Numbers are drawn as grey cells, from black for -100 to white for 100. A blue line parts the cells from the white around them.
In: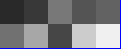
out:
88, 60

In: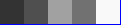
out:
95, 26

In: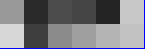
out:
69, 57

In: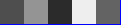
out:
87, 16

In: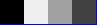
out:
87, 26

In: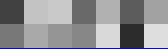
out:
75, 70

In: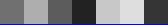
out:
74, 57
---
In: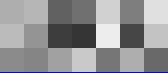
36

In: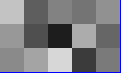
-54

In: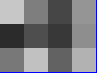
-23

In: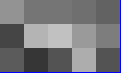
36

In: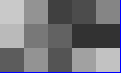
26

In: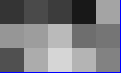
41

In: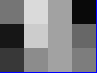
27
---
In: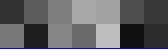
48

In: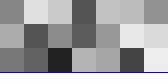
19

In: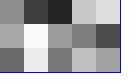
22

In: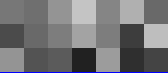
-2

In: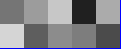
10

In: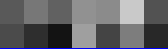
-47

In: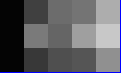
-21
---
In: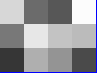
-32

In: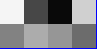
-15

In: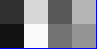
-31

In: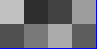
-37

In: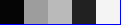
23

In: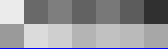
-23
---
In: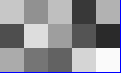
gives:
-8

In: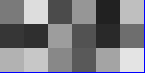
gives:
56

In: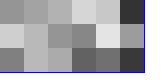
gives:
45

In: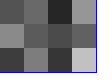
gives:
-2

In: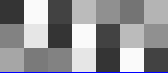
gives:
-4

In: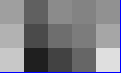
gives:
-76

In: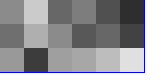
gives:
-53
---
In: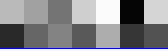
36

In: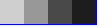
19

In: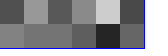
-26

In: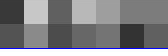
-9

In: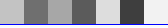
73

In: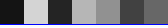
14
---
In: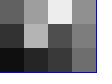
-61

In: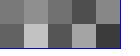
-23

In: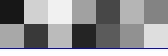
32

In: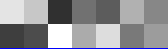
-51

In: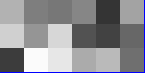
63

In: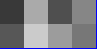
-32

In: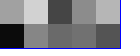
-91
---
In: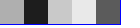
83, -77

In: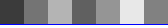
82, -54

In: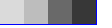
71, -57

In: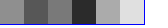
76, -66

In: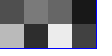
85, -81

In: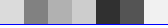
89, -62
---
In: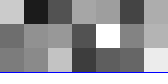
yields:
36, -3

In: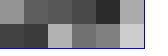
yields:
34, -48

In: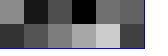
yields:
-23, -60

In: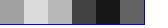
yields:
-22, 26

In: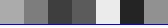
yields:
14, 34

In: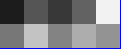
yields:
90, -7

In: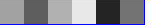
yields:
-10, 27

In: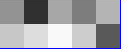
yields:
41, 56

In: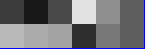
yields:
-26, 45

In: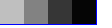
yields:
-96, 50
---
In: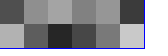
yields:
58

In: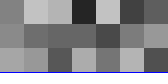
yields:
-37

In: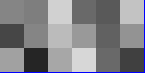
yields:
-50

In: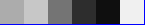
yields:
88

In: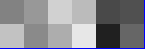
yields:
-20

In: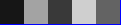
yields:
-22

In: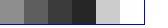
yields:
99
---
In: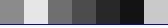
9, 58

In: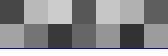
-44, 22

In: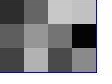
-65, 8

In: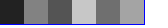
-73, 29

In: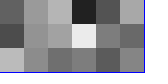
-24, 4

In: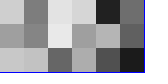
62, -79

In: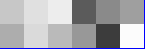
56, 98

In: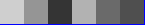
62, -38

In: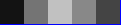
-85, -47
